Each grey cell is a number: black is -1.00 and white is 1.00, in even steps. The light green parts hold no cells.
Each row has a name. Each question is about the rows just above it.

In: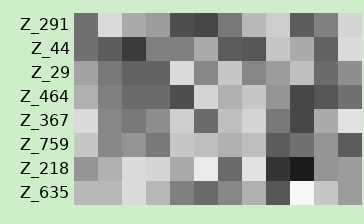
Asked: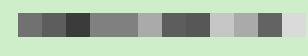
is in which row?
Z_44
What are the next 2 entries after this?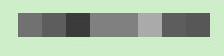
[0.55 0.33]
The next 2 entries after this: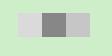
[0.06 0.22]
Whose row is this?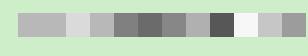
Z_635

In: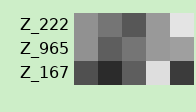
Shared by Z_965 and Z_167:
[-0.26]
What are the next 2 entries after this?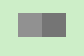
[-0.32  0.20]
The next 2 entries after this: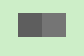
[0.20 0.25]
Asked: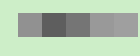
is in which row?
Z_965

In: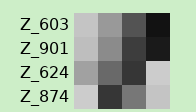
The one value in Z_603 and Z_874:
[0.54]
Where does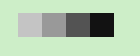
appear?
Z_603
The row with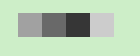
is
Z_624
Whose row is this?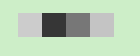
Z_874

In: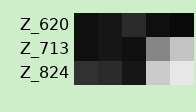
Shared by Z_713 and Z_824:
[-0.83]
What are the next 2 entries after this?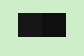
[0.05 0.53]
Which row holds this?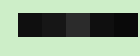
Z_620

